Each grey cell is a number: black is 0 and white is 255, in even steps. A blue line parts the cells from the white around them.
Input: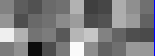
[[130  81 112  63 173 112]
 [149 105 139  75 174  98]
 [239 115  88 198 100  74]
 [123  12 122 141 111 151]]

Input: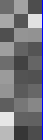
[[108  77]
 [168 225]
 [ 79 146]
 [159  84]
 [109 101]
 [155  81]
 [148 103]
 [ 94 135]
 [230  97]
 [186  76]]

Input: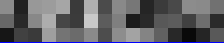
[[140 152 166 176 137  37  73 138]
 [103 136  70 201 127  41  92 110]
 [ 22  58 116 138 141 132  40  37]]

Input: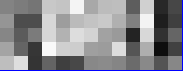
[[131 117 196 168 190 208  71]
 [149  77 157 195 176 243  63]
 [134 123 178 211 154 216 101]
 [164  54 207 159 221 174  65]
 [190  52  63 136 133 137 135]]

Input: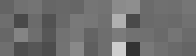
[[100 116 104 117 139 107 111]
 [110 107 105 119 176 106 106]
 [103 110 114 100 123 112 117]
 [111  86 115  95 205 121 106]]

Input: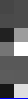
[[ 70]
 [ 74]
 [ 33]
 [117]
 [ 88]
 [ 92]
 [ 22]]
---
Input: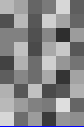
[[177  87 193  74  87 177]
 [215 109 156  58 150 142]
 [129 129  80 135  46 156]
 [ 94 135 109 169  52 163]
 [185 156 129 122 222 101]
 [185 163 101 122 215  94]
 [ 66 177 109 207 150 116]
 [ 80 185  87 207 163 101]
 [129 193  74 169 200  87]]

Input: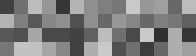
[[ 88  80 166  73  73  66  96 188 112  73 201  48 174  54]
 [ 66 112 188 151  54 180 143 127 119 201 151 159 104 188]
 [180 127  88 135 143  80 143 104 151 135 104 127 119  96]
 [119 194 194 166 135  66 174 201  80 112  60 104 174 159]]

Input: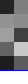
[[159  65]
 [ 29  93]
 [ 36 126]
 [147 139]
 [ 99 200]]

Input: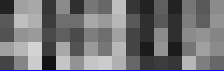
[[ 68 133 204  19 197 147 197 204 176 103  54  60  54 183 126 103]
 [ 82 147 154  74  95  74 126 110 160  68  47 139  47 139 147 133]
 [ 34 160 168  54 139  47 118 103 191  54  34  95  34 118  89 139]
 [160 183 211  60 168  82 154 118 183  68  27 147  27 118 160 139]
 [ 89 191 176  60 110 110 168 154 183  89  47  89  47 126  95 147]]

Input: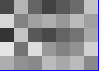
[[229 115 221 152 130 145 209]
 [215 130 160 174 152 187 160]
 [174 145 137 187 168 187 137]
 [ 73 180 100  66  88 107 195]
 [ 52 195  88  73 100 115 168]]

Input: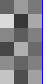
[[218  55 169]
 [196  78 161]
 [135  93 128]
 [141 100 128]
 [100 155 120]
 [ 70 175 106]]

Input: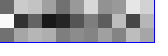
[[250  50  99  24  37  85 126  93 189  70 182]
 [113 166 182 174 126 140 132 160 132 189 166]
 [106 203 195 160 113 153 216 146 153 230 210]]
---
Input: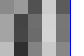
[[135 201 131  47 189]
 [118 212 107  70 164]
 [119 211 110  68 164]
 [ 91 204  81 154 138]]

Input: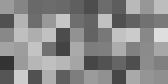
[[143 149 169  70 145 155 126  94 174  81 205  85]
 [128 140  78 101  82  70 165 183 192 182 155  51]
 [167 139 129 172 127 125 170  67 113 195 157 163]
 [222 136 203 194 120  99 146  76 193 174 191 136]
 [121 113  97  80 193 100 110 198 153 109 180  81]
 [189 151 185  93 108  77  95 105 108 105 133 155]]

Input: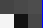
[[ 71  19 244]
 [ 77  73  68]]

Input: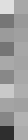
[[172  46]
 [178 134]
 [161 164]
 [174 201]
 [168 136]
 [164 169]
 [167 117]
 [160 155]
 [153 118]
 [167 223]]

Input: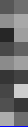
[[109 173]
 [ 55  80]
 [205  70]
 [ 66  53]
 [160 139]
 [ 98  72]
 [158  38]
 [168 143]
 [110  87]]

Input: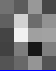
[[ 84 149 104  84]
 [127  23 125  65]
 [162 160 241  68]
 [146 108 210  96]
 [ 70 152  92 114]]

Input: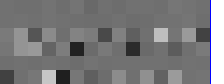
[[116 114 155  98 144 112 140 109  95 119  31 198 119 112  65]
 [113 114 111 113 113 113 113 112 115 109 112 114 111 113 111]
 [122 112  92 113 106  43 111 121 107  34 125 100 153 148 118]
 [ 66 154 117 190 112  95 129  73 124 131 111 139  85 148 122]
 [110 117 114 114 110 109 113 110 110 111 113 115 112 114 113]
 [112 115 118 111 113 113 109 112 105 116 110 115 111 111 113]]
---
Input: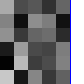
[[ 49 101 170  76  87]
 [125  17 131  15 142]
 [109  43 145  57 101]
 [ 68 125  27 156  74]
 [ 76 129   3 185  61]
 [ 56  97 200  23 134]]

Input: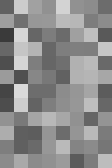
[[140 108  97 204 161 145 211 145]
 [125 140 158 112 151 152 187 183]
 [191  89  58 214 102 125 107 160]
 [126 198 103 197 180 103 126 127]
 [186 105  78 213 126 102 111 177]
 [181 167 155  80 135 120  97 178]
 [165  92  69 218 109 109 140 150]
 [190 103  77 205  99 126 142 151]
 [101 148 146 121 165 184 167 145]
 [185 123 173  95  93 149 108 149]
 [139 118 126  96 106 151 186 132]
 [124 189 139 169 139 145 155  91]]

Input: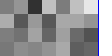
[[192 231 126 149  49 192 124]
 [166 148 173  88 153  88 168]
 [106  82 126 114 163 101 160]
 [ 94 102 120 141 134 147 169]]

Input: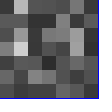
[[118  57  57 183  84  82  77]
 [ 58  90  89  89  51  51 128]
 [156  53  78 152  57 120 124]
 [160  49 126 207  56  82  69]
 [104  85  64  89  87  45  83]
 [ 62  80 103  70 131 116  81]
 [ 87  57  77  60  66  66 101]]

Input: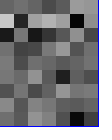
[[155 150 101 112 100  75  91]
 [  6 142 200  37 161 178 159]
 [144  70  25 119  23  53  87]
 [ 83 111 113  67  72 121 152]
 [100 114 122  76 111 103  89]
 [ 95  78 119 106 146  90  31]
 [117 122  81 117  74  98 149]
 [ 90 100 137  86 131 119  94]
 [  9  63 111  89 147 129  80]]

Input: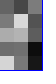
[[ 71 124 100]
 [216  83 122]
 [179  93 172]
 [112  13 109]
 [121  23 213]]
